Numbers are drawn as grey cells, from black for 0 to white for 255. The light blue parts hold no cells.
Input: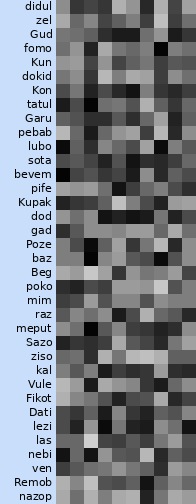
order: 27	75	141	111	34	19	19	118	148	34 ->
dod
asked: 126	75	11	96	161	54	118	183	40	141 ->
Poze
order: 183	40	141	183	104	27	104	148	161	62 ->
pebab
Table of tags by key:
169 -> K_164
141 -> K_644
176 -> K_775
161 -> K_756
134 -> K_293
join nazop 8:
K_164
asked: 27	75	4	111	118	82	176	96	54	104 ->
tatul
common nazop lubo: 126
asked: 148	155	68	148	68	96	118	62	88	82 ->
Kun

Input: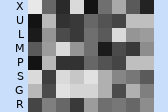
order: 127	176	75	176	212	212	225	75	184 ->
G
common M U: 57
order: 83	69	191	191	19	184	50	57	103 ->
U
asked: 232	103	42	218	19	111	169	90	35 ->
X
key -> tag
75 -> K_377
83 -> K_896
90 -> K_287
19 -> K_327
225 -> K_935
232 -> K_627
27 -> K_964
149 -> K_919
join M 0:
K_287
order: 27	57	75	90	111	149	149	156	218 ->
L

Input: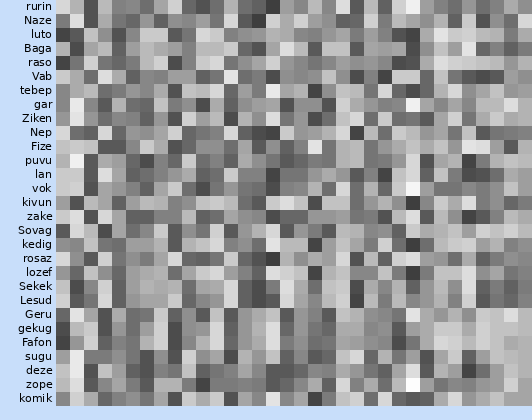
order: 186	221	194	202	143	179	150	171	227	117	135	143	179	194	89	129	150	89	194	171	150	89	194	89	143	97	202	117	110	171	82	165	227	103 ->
Geru
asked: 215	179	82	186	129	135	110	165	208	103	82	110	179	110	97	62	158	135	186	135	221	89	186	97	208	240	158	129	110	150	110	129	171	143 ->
rurin
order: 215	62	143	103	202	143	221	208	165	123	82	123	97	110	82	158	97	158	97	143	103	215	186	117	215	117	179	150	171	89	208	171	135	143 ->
rosaz

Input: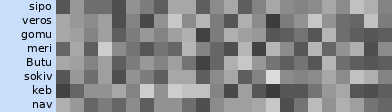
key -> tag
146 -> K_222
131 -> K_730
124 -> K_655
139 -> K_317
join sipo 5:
K_222
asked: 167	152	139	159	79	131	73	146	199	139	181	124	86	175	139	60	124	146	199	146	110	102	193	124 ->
veros
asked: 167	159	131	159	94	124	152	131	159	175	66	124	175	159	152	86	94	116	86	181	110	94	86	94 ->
gomu

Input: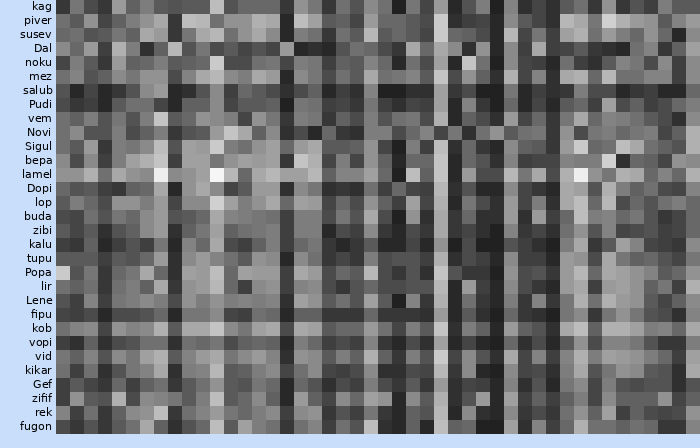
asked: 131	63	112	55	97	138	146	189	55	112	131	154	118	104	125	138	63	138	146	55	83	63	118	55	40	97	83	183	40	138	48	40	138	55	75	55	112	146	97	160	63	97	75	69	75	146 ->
rek
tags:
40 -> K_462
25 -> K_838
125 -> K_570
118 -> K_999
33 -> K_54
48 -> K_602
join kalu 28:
K_54
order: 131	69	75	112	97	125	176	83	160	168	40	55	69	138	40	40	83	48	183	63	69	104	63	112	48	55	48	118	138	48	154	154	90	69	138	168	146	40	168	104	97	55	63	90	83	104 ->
Dopi
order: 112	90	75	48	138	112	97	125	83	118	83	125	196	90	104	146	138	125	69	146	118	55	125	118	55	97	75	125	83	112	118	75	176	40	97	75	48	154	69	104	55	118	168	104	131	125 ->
vem
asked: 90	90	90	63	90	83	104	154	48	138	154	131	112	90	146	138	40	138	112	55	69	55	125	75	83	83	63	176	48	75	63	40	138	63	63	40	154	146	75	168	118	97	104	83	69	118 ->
tupu
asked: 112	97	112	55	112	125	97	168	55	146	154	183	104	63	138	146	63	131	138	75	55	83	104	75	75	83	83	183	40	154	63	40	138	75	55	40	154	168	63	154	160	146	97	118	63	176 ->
lir
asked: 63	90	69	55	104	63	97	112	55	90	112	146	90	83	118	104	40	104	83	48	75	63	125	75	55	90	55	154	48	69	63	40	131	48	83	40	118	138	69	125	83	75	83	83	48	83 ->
Gef

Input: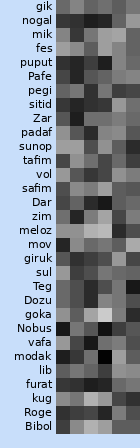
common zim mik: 164
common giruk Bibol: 62
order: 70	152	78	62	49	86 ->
giruk
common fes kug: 138

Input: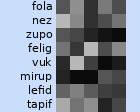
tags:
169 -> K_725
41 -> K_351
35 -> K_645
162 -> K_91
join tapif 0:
K_725
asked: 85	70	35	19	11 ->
zupo
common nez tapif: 115
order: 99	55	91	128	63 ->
lefid
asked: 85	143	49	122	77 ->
fola
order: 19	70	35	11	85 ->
zupo
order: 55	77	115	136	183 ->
felig

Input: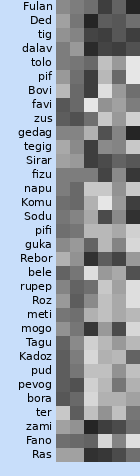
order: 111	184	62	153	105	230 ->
pif
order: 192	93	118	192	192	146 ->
pud
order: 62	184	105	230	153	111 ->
pif
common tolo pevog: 118

